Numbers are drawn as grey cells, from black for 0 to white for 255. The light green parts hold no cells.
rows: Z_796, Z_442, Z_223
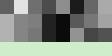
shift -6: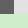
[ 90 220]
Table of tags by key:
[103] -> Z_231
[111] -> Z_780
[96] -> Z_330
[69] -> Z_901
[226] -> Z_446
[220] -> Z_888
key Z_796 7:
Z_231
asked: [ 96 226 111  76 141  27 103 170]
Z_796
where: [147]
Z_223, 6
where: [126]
Z_442, 3

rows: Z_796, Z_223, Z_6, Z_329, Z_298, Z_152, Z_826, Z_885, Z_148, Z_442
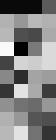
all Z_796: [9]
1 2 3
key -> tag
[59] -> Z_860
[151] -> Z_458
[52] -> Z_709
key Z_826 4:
Z_860
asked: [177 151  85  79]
Z_148
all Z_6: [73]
3
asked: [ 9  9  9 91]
Z_796
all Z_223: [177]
1 4

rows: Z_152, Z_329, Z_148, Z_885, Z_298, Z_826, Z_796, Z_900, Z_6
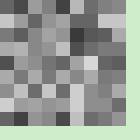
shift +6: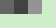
[107  72 154]
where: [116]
Z_298, 4
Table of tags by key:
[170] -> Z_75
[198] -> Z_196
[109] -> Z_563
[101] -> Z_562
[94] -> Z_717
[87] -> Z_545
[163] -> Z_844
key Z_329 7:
Z_562
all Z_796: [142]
1 7
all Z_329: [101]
3 6 7
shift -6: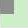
[136]

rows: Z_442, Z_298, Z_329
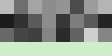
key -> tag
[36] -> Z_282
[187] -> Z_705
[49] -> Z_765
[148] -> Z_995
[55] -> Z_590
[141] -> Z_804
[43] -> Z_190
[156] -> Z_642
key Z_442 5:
Z_995
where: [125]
Z_298, 6
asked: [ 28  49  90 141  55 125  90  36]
Z_298
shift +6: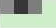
[147  61 131]
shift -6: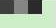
[ 57 127  37]

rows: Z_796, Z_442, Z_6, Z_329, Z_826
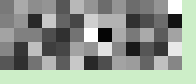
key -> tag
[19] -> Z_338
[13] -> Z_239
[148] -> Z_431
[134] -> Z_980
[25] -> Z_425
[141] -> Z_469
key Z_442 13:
Z_338
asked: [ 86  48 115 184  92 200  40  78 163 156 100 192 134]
Z_826
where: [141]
Z_796, 3
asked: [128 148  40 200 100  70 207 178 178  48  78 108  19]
Z_442
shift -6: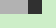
[172 172  42]
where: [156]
Z_826, 10
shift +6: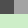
[ 84 169]

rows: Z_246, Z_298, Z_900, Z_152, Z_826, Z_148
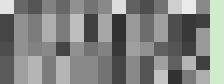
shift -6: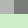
[175 117]
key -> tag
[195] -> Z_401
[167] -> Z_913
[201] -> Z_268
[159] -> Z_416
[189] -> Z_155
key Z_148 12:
Z_401
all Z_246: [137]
8 15
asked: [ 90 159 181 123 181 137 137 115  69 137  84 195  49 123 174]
Z_148

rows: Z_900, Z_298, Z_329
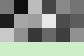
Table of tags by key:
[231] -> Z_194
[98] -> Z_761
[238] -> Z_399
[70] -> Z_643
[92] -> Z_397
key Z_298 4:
Z_194
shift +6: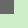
[110]
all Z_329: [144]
2 6
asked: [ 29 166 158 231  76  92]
Z_298

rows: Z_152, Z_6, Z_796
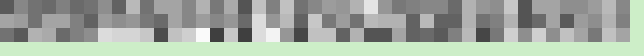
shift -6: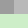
[150 179]
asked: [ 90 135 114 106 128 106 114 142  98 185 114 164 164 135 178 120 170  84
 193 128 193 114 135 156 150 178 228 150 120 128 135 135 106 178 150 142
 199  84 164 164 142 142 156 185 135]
Z_152
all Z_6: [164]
1 4 5 13 40
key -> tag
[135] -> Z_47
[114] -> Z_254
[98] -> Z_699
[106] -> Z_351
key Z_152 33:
Z_351
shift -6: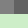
[122  92]

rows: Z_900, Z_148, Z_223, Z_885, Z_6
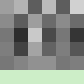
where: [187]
Z_900, 4
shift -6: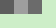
[ 87 152 101]
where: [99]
Z_885, 4
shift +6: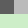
[ 99 193]
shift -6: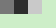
[113  39 195]
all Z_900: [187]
4

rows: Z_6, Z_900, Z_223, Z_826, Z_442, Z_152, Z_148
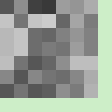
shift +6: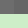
[115 108]
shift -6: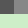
[ 80 129]
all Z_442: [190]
1 6 7
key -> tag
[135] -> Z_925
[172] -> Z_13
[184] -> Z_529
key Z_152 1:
Z_925
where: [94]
Z_148, 4
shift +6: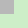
[190]
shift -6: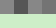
[129  80 129 110]

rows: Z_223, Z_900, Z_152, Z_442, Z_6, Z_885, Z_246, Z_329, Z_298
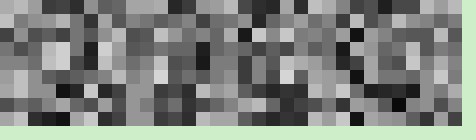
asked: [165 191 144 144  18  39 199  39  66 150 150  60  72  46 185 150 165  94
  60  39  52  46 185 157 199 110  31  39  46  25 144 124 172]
Z_246
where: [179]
Z_900, 5
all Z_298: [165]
1 6 16 17 27
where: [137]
Z_152, 20
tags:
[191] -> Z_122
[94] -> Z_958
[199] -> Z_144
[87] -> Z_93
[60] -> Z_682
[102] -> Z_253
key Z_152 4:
Z_958

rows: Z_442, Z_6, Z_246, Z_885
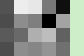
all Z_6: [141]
2
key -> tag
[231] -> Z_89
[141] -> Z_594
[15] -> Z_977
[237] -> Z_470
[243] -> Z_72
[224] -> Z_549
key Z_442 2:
Z_470
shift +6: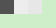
[ 88 243 237]
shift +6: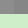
[147 140]
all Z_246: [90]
1
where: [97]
Z_246, 5

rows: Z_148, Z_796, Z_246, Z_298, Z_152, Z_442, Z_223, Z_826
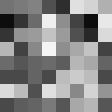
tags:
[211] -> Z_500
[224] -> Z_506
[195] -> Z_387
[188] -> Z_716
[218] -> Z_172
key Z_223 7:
Z_500
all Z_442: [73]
1 2 4 8
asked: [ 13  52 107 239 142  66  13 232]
Z_796
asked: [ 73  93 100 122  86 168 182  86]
Z_826
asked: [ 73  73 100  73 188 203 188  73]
Z_442
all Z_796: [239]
4
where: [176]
Z_148, 8

